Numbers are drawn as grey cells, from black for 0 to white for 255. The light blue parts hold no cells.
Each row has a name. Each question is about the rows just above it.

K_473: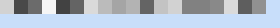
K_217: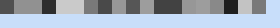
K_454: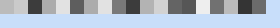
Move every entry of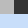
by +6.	[193  58]
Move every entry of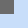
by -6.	[101]
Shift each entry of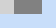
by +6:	[216 135 135]
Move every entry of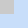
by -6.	[196]
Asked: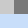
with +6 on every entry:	[208 127]

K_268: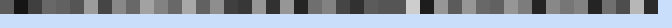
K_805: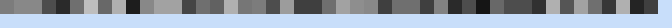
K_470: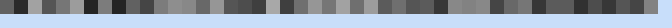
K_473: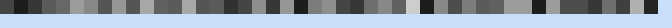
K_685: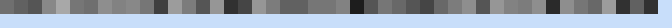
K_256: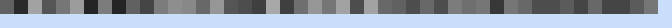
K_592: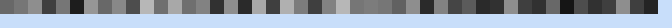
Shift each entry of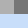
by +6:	[182 124]
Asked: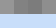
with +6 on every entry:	[156 136 130 148]
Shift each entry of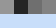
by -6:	[144  30 105 124]

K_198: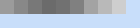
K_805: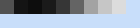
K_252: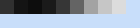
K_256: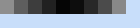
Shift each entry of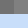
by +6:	[119 134]
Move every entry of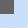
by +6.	[106]
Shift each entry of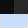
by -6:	[ 7 34]
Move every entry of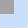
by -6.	[157]

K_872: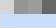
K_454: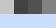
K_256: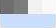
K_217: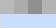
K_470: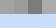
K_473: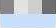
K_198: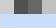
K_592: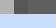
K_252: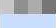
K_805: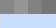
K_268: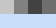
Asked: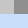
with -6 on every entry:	[192 137]
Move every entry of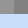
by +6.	[155 135]
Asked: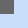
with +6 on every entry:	[109]
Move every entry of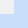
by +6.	[247]

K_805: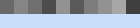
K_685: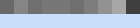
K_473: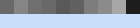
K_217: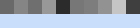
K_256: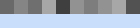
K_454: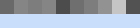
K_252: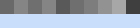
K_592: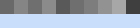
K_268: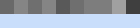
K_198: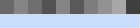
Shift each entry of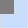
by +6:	[131]
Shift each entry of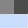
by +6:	[139  82]
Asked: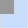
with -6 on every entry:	[146]
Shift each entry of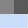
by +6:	[139  95]
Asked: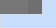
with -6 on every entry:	[113 113 105]

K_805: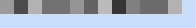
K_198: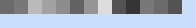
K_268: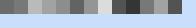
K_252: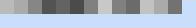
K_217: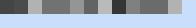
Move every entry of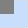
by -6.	[122]
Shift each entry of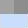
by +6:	[168 147]
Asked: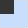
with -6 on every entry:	[47]
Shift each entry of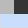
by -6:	[180  47]
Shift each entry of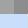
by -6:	[156 135]

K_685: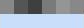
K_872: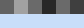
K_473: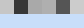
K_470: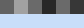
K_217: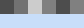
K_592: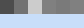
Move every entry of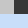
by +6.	[204  61]
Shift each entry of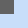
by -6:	[92]
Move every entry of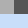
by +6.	[181  91]
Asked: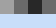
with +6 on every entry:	[167 112  46 112]

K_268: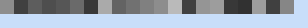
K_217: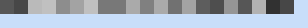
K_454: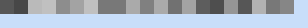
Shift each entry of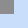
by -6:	[135]
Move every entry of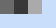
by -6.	[100  50 164]
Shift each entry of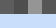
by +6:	[ 99  84 155  92]
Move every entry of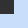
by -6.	[43]

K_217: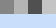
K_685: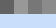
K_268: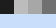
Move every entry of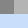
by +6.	[139 186]
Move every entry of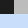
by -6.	[ 23 182]
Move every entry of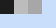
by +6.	[ 35 194 173]
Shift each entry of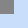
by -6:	[127]

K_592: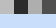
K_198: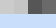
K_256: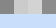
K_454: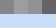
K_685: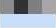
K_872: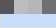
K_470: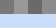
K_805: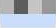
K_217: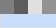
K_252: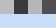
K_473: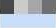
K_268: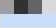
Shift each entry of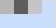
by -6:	[176  87 191]
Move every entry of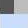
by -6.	[ 80 183]
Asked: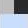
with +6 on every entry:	[195  49]

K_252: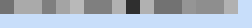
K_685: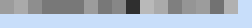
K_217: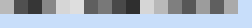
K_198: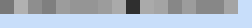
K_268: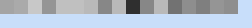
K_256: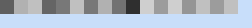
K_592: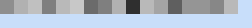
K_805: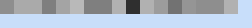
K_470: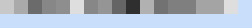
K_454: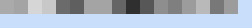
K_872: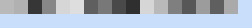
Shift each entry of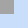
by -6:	[158]
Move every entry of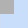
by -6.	[171]

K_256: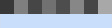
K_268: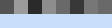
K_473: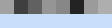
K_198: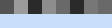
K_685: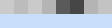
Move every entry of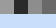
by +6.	[161  48 147 111]
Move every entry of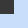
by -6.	[50]

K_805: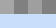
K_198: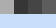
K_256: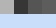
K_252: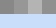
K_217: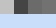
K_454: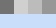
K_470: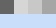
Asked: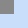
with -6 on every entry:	[130]
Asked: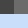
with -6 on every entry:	[ 63 101]
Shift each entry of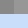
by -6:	[130 145]

